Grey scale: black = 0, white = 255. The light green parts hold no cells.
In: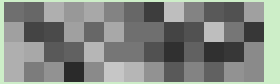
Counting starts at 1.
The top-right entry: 160
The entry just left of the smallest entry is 146
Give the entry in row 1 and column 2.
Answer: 103
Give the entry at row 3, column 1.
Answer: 175
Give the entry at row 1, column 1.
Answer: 111
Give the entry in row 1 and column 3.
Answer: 175
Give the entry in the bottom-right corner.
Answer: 138
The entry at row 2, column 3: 74
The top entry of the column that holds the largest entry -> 131
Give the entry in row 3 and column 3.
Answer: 89
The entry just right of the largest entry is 182
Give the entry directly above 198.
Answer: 118
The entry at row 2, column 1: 160
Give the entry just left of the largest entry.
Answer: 138

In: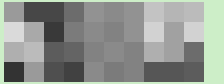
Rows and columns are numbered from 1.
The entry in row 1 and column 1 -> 154
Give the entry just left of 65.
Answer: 79
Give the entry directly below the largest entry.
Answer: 175
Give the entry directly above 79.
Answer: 92
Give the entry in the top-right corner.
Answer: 187
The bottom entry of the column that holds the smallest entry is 51
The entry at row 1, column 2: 71
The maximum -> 218

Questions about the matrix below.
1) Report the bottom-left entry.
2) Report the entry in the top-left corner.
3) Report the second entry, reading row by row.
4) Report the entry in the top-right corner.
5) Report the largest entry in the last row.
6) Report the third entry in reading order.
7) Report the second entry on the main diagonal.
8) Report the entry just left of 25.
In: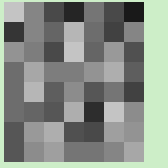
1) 86
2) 196
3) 133
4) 25
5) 167
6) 73
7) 133
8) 73

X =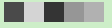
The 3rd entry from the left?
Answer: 52
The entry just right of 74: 212
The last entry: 177

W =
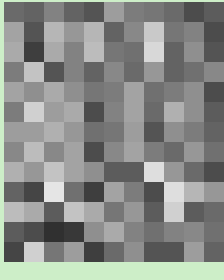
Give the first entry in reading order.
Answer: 106
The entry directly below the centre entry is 136
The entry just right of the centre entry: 157
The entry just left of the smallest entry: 76
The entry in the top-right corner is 92
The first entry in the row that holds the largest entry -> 99
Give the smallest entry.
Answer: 48
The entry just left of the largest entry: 69
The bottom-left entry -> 69
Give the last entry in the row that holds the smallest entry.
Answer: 112
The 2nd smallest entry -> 56
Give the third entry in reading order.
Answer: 130
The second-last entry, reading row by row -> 157
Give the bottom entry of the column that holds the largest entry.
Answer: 118
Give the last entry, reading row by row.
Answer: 99
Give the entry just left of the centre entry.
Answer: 112
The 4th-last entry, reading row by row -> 84
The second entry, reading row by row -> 99
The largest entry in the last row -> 208
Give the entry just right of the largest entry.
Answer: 112
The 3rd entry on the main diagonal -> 170
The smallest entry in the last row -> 62
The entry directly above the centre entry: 130
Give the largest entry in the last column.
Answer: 151
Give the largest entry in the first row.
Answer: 157

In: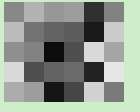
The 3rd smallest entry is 26
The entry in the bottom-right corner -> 122
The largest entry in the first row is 179
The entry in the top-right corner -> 130
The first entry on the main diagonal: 136
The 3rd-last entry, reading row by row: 70
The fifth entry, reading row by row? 48
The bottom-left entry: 172
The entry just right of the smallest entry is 78

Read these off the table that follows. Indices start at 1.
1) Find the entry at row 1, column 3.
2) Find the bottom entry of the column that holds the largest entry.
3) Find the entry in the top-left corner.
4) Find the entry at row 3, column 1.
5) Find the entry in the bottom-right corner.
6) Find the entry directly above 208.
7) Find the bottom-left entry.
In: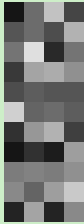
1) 194
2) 164
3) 21
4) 116
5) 137
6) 77
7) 35
